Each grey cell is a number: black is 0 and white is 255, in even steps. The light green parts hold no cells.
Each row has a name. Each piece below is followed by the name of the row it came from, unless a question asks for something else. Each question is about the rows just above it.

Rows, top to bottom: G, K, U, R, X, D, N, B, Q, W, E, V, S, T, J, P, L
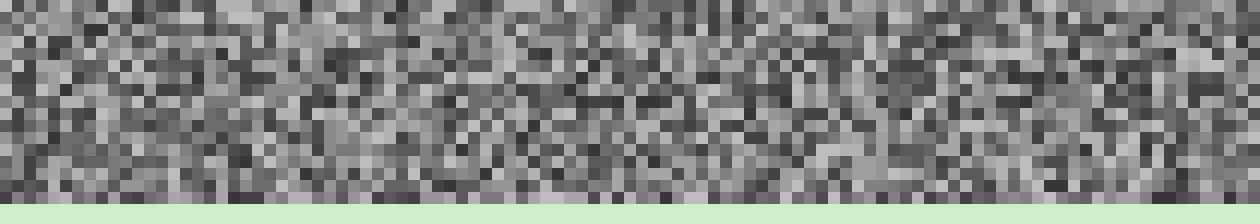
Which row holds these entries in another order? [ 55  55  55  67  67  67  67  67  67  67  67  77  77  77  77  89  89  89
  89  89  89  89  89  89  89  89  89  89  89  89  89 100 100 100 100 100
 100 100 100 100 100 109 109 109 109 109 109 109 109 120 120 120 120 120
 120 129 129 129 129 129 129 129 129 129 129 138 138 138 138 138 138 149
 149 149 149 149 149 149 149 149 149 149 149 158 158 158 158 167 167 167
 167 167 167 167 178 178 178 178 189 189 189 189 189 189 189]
K
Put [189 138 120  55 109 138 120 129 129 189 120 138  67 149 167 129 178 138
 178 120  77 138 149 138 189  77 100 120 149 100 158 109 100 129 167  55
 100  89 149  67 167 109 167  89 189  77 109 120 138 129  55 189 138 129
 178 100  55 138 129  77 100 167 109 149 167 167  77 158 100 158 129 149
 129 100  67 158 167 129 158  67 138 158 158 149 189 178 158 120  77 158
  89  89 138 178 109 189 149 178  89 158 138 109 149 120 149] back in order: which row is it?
J
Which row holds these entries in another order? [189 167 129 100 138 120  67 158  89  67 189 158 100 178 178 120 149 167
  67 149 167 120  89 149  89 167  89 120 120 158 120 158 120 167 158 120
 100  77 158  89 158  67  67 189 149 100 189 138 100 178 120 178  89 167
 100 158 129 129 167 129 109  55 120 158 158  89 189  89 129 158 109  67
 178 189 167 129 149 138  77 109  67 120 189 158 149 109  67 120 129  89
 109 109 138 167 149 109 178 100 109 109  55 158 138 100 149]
V
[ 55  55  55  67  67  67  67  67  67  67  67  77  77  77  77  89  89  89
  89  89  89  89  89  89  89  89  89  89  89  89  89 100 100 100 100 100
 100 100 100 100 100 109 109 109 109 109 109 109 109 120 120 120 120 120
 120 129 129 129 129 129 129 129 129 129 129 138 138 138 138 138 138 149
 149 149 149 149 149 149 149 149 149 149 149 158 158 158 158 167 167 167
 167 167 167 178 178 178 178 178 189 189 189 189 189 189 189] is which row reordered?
U
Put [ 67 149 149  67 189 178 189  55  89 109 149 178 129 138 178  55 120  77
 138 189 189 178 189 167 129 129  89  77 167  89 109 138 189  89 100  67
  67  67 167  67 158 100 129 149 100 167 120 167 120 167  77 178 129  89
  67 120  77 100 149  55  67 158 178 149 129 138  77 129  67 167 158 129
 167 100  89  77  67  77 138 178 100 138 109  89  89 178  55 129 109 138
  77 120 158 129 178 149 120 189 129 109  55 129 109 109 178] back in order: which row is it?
X

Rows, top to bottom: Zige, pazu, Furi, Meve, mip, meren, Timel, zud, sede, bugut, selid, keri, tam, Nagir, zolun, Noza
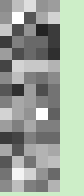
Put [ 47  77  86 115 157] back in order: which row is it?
zud
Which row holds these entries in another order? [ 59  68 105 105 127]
keri
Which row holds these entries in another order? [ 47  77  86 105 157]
mip
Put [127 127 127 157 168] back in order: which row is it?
selid
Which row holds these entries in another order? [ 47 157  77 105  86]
mip
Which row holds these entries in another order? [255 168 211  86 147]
pazu
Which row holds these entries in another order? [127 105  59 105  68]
keri

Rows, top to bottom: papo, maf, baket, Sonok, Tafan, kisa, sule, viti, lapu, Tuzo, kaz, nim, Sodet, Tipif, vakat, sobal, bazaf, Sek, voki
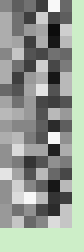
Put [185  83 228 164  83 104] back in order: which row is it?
viti
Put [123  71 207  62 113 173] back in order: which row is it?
kisa
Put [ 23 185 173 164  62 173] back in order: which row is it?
Sonok
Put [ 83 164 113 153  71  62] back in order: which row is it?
lapu

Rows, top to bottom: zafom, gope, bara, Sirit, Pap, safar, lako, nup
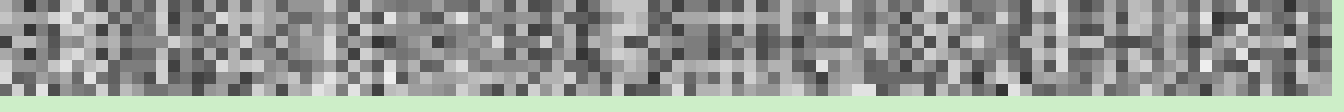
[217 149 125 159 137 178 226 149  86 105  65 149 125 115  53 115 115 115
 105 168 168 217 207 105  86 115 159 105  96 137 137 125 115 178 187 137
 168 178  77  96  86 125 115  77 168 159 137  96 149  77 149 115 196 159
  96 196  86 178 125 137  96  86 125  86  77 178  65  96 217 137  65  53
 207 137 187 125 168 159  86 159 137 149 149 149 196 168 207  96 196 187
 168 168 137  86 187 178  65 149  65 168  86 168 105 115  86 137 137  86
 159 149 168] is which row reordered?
Pap
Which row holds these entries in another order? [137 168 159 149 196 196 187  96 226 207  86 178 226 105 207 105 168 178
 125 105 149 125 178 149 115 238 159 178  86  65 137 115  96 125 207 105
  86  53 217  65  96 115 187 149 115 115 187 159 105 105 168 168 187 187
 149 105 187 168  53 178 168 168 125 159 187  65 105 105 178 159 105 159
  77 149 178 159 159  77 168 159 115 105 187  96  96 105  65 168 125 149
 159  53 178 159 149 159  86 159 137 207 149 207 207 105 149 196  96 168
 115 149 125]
lako
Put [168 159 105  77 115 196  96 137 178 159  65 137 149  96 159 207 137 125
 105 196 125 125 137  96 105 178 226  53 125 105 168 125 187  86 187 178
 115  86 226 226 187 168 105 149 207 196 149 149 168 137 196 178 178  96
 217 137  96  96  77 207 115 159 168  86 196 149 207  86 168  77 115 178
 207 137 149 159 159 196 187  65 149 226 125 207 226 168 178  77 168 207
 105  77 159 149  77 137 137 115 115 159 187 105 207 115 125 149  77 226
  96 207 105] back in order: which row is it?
nup
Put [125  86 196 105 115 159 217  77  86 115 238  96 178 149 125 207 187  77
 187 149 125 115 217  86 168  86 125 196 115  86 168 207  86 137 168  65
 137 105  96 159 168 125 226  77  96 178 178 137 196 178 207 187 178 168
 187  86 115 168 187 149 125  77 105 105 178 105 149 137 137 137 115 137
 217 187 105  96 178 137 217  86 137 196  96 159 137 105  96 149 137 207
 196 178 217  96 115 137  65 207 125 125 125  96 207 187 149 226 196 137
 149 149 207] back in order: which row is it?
safar
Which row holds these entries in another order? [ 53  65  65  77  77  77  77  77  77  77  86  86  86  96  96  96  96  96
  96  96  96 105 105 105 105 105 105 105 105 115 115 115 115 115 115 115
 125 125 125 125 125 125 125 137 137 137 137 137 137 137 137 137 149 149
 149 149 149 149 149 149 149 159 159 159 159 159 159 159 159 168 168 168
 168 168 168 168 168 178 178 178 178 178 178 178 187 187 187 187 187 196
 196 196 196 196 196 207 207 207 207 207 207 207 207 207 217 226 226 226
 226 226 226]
gope
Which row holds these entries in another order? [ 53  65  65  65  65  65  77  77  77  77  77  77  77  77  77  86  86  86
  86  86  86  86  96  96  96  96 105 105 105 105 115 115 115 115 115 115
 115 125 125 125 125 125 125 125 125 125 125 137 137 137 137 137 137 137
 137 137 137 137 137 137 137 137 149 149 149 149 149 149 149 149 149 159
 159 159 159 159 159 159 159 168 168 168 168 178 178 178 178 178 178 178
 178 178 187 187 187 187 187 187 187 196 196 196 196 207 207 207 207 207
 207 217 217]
bara

